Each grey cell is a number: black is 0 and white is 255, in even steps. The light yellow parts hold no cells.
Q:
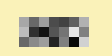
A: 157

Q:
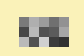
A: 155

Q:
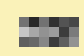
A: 114

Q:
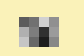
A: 209

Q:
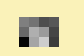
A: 78

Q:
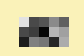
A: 84

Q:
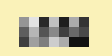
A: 41

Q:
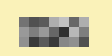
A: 91

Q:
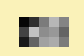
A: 123
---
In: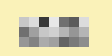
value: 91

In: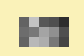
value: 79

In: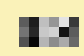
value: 227

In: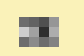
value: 80

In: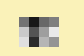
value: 104

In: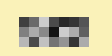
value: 53

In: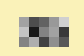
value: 153

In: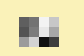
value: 243
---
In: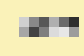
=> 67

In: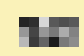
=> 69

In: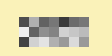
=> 98

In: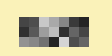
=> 89

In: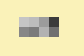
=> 123

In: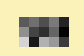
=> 68
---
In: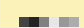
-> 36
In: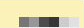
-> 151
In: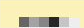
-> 163
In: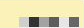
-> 51
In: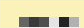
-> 58
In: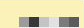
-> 56
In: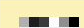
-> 29
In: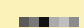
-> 121
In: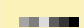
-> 125
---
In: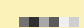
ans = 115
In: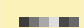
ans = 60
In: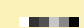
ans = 255
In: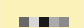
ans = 104
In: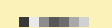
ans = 56
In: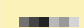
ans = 114
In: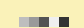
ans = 190
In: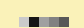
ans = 202
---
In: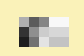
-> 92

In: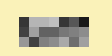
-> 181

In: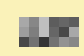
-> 135

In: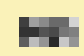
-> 159

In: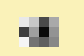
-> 200

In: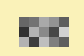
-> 115

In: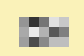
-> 52
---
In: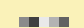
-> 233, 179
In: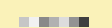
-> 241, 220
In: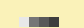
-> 232, 118
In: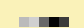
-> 208, 187
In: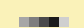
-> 207, 166
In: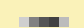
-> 207, 188
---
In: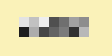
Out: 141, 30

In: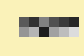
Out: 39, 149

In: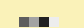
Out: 237, 94

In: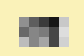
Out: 200, 188

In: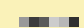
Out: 48, 153

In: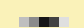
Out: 223, 191

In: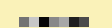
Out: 75, 115

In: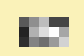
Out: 69, 47

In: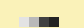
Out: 35, 227

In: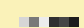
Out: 28, 214
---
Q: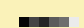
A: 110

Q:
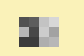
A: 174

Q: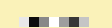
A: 55

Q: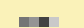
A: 66

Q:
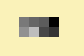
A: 72

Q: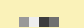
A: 61

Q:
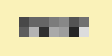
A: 38

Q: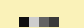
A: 99
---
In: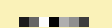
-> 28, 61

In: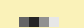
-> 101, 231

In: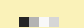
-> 37, 214

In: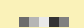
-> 108, 128

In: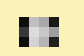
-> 14, 33

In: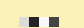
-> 219, 69
